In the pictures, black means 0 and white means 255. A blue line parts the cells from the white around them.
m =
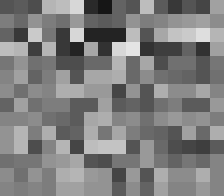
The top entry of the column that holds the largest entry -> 84
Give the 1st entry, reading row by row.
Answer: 84
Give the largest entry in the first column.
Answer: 189
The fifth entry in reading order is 189
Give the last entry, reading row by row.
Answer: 132
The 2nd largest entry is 222
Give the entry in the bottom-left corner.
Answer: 132
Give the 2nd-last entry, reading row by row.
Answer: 153
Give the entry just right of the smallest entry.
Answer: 99
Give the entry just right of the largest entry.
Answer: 50
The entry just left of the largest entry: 215
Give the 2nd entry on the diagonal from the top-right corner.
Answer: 161
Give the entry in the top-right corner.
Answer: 161
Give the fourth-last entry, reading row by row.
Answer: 132
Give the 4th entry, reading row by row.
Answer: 181
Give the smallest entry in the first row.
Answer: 22
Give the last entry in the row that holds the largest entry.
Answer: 161
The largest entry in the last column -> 181
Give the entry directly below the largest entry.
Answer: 105
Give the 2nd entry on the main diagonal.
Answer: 105
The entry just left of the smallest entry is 42
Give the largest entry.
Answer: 228

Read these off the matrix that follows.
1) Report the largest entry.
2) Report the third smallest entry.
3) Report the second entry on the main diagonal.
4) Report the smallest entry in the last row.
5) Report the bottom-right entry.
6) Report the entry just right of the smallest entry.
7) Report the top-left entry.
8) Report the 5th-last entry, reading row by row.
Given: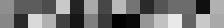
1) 233
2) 15
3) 42
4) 2
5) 169
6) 9
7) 143
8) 193

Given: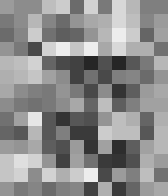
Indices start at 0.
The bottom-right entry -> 168
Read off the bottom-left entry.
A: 148
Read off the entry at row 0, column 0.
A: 155
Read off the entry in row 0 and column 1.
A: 140
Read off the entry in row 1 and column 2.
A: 183
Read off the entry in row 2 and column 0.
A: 107
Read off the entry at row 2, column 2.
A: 204
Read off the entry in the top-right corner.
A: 127
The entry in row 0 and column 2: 140

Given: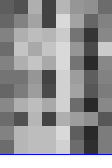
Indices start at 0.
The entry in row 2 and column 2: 189
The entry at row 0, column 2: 175
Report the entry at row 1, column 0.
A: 102
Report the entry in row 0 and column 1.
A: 81
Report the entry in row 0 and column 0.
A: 94
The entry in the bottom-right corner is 124
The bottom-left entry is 108
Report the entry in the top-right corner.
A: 108
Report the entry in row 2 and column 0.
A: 130
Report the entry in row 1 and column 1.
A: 130

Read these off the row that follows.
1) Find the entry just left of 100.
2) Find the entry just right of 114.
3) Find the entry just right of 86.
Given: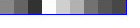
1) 135
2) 86
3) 71
